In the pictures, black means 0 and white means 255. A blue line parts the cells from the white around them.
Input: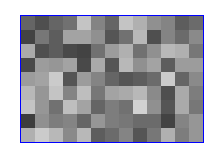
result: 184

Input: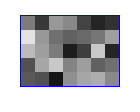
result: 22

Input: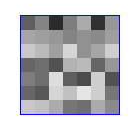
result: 171

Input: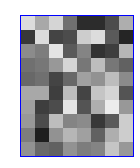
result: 97

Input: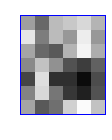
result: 111

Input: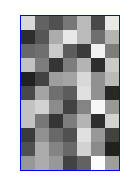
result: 152

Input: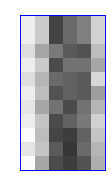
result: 75

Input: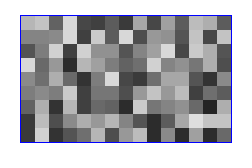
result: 51

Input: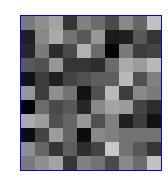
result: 163
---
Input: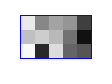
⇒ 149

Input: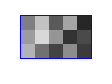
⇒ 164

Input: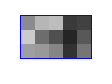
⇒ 58

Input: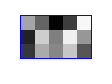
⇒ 61

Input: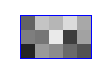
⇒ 219

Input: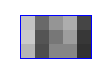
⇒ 173
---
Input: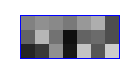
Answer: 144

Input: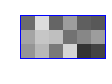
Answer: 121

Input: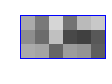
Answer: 102

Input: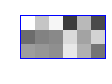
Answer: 143

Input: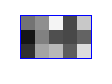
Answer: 184

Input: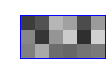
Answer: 109

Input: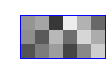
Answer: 157

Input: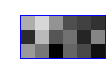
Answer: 2
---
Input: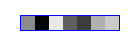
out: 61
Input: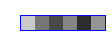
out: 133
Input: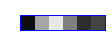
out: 128
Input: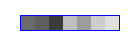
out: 156
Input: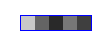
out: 41
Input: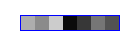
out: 55
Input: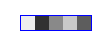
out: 137
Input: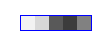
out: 89
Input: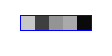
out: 148
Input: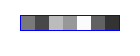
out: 251
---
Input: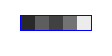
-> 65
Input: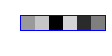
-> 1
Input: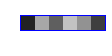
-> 95
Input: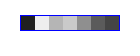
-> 181
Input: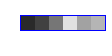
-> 118
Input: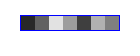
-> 226
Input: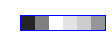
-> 254
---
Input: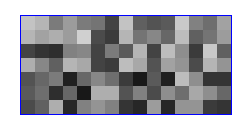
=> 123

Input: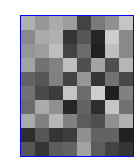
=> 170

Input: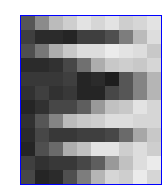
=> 187

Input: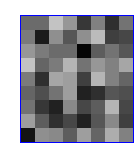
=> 195

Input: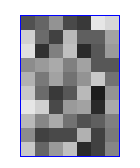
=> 147

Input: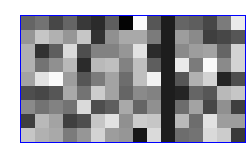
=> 71

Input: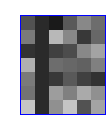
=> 26

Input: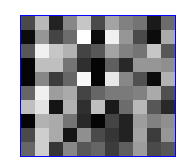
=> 34
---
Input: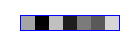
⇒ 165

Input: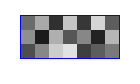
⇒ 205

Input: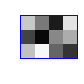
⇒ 200

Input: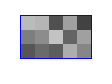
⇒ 181

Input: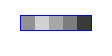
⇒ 146

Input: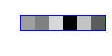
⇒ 159

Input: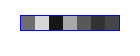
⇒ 110

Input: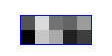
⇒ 170

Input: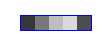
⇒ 120
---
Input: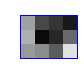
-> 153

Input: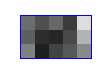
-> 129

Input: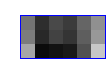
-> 166

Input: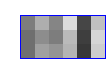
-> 111

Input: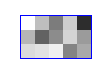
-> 219

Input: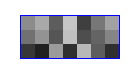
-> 55

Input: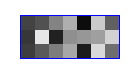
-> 61
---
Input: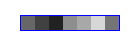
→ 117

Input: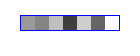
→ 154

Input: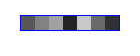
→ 106

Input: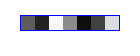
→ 92

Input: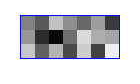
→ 143

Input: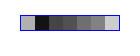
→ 111

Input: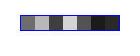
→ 83

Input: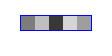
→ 158

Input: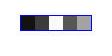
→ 86
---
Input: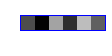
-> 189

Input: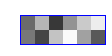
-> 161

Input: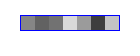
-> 62

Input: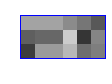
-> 110

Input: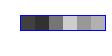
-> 152

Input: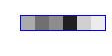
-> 208

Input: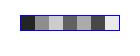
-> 72

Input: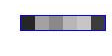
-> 198
